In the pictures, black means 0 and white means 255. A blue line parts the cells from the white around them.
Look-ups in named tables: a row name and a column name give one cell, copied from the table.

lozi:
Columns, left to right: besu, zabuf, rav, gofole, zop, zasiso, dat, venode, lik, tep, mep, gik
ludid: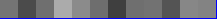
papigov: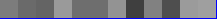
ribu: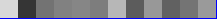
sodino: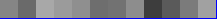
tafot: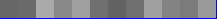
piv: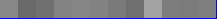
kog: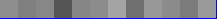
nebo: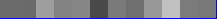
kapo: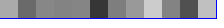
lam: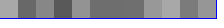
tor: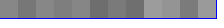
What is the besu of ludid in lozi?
116
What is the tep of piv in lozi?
125
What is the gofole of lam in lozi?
89
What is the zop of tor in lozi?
134
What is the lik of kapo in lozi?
204
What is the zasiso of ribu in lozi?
125
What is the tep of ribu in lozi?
97
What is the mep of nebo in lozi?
123

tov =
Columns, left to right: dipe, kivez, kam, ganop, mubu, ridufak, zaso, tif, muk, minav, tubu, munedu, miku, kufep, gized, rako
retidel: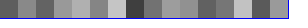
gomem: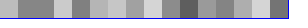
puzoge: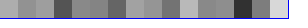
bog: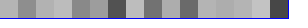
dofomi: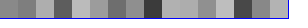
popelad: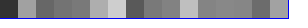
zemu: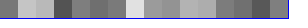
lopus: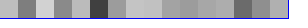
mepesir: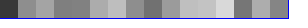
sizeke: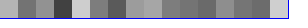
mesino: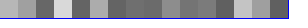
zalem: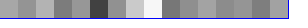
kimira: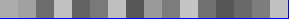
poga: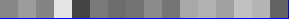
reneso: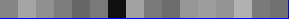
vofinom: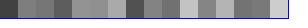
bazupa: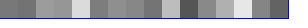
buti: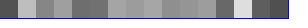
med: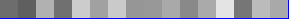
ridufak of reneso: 121
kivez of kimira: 161
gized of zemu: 88
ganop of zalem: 124
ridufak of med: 161
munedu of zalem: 163
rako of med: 169
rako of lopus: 176
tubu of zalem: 143
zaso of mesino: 100
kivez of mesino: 160
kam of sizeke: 146
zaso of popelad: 206
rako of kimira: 193
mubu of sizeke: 206
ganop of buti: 159

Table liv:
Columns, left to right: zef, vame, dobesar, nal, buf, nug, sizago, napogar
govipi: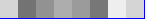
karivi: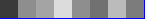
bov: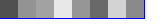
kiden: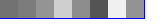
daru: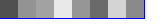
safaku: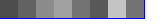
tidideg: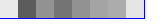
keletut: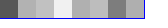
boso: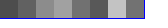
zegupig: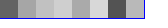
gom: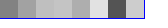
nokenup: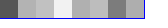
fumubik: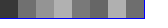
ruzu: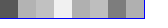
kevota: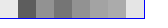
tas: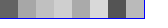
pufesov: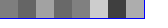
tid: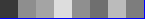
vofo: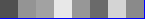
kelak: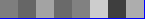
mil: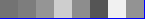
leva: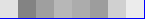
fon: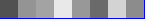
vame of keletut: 178
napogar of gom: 205
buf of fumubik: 121
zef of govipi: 213
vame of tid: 142
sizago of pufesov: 63
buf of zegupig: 170
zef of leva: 226
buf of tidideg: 146
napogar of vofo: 138
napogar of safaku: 115
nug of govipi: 119
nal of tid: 221
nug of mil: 85
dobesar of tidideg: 146
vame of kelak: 102
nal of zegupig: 207
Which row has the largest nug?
gom

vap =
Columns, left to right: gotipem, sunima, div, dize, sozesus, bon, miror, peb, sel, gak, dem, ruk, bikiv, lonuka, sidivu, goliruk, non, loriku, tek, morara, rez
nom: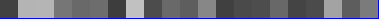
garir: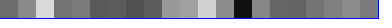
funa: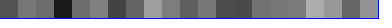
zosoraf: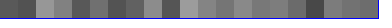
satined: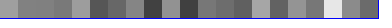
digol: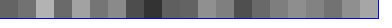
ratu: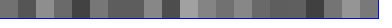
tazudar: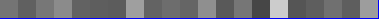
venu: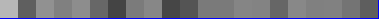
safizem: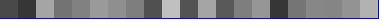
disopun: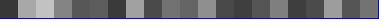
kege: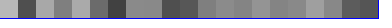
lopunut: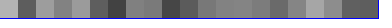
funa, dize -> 26
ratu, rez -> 121
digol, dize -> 106
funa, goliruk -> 119
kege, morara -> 92
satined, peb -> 133
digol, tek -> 114
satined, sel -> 65
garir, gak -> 152
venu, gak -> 70
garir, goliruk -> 101
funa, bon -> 128
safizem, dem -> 83
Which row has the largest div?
garir

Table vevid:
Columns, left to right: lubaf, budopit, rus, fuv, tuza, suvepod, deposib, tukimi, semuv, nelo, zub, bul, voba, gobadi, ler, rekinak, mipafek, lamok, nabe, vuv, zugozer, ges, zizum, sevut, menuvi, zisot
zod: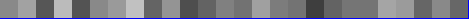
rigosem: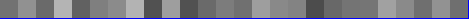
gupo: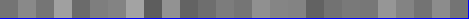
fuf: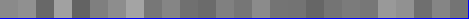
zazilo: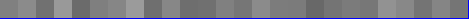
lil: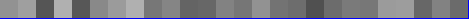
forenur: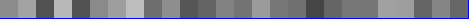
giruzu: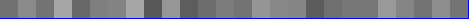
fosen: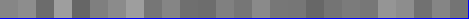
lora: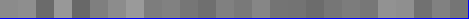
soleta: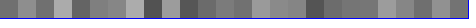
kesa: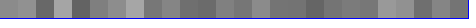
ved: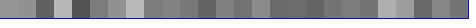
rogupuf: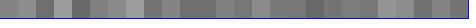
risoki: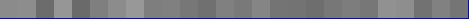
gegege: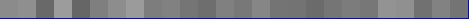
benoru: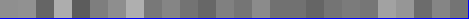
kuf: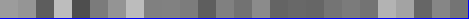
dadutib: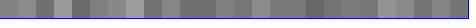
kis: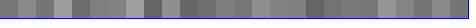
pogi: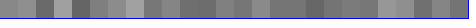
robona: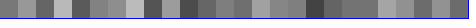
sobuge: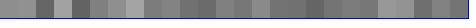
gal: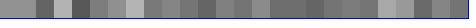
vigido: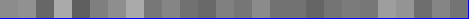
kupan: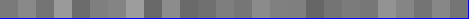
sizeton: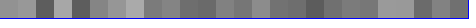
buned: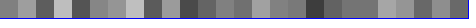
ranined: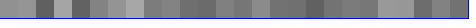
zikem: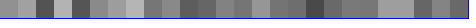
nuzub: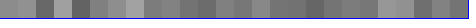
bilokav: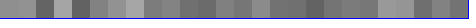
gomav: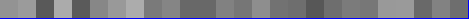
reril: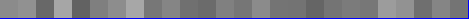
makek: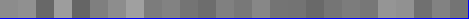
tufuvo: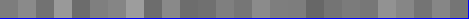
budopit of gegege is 143
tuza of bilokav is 98
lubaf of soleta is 112
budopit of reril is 145
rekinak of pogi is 117
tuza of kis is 108
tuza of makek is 101
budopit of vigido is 145

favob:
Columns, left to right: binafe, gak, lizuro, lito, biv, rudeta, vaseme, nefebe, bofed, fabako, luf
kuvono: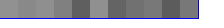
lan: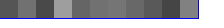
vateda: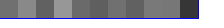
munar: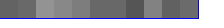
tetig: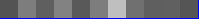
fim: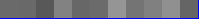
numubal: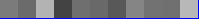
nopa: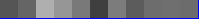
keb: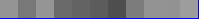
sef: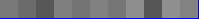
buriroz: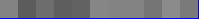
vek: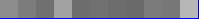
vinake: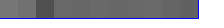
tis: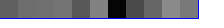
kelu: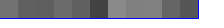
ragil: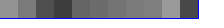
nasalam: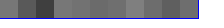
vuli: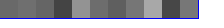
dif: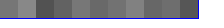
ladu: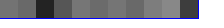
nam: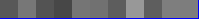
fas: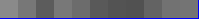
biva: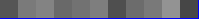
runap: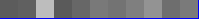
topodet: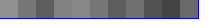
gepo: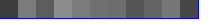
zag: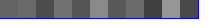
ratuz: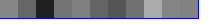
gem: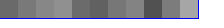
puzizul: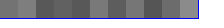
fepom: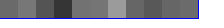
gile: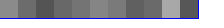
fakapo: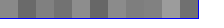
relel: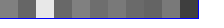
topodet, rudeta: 118
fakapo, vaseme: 139
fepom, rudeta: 117
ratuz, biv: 128
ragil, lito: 61
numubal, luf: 184
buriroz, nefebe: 130
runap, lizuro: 189
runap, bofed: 147
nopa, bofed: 109
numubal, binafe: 123
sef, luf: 130
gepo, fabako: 119
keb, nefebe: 124
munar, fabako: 97
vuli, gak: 111
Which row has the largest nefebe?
nam

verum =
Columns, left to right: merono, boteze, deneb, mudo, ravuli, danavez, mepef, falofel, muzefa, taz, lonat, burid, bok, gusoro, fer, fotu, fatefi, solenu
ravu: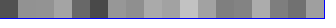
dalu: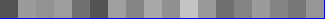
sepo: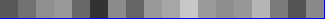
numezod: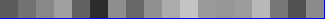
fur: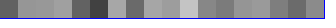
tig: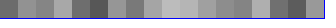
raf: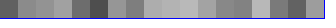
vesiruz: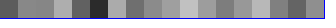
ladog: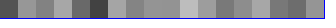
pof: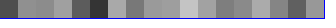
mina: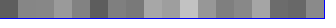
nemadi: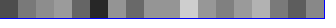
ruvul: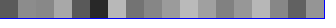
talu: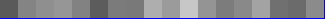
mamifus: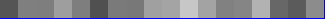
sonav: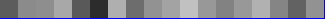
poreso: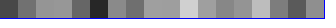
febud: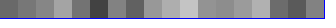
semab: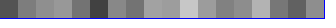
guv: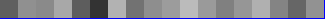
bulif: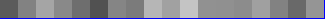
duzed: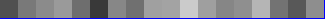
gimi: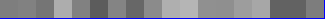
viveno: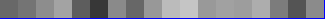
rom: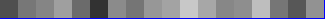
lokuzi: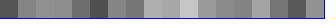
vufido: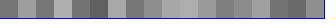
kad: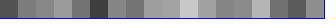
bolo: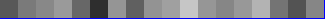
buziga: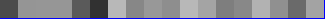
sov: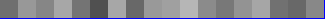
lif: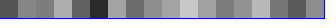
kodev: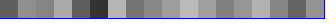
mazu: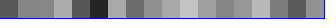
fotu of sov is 113
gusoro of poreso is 148
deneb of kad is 135
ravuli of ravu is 104
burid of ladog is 157
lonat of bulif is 196
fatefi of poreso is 90
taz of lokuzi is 167
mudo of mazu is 172
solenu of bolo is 134
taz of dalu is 144
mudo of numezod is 159
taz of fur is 157

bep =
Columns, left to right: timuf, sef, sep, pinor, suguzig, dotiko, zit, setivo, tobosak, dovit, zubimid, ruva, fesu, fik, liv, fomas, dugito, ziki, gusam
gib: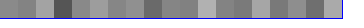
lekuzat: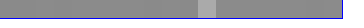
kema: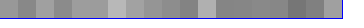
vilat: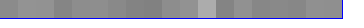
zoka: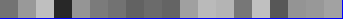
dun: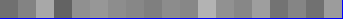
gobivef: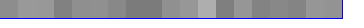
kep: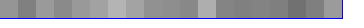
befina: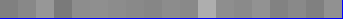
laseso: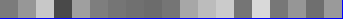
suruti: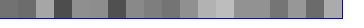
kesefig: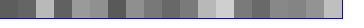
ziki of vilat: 144
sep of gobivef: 152
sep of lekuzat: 139
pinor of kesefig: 97
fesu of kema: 133
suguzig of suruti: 143
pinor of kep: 138
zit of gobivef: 136
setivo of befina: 137
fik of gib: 122
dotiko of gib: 157
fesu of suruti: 189
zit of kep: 180
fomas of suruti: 117
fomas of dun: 115
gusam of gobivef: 147
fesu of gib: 131
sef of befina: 136
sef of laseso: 151
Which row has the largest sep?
laseso

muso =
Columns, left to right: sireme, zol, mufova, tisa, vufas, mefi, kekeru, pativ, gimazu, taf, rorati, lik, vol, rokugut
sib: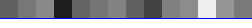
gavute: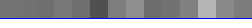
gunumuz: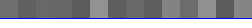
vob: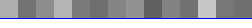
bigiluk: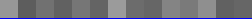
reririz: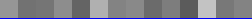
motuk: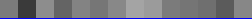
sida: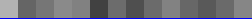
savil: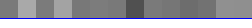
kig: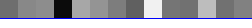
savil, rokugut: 143
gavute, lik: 181
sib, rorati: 140
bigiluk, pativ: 108
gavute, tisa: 120
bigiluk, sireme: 151
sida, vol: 106
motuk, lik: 111
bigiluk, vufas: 118
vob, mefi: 111
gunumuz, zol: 97
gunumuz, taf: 131
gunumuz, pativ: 104
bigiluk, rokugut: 102
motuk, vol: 91
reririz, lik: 195
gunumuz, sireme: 111
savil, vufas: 120
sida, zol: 101

